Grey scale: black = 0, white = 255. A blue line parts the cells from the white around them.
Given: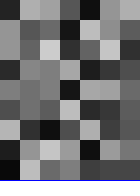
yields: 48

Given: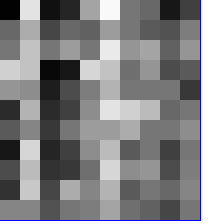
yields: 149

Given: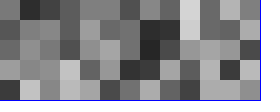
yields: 74

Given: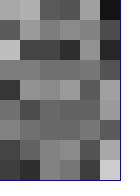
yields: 39

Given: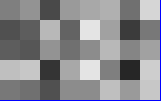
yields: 161

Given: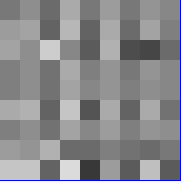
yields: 107
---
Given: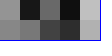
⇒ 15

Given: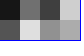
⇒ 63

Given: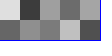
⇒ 108

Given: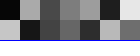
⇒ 30

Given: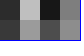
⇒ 23

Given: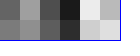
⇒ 236
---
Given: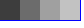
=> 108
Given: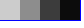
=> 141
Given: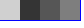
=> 52
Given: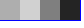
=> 209
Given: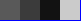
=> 59
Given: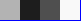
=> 29
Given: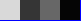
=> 53
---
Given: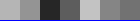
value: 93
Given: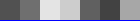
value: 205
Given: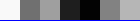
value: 30
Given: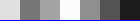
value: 252
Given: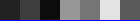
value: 151
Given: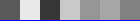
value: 201
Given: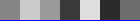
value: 58
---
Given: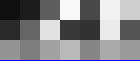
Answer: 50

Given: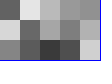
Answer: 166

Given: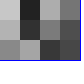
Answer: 49

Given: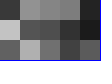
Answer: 78

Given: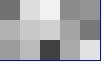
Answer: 208

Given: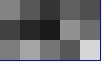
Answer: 26

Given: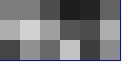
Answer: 84

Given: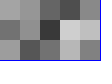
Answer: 57

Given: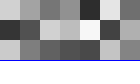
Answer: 247

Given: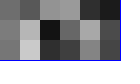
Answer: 103
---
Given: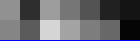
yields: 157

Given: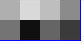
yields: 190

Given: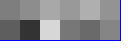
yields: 168

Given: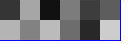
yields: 17

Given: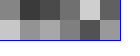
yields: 74

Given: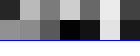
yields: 123

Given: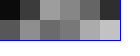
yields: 157
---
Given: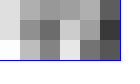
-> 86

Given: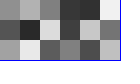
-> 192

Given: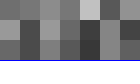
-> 96

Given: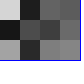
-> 133

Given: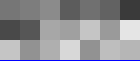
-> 182

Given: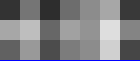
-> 70

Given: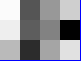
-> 225

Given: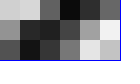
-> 195

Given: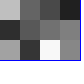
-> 135
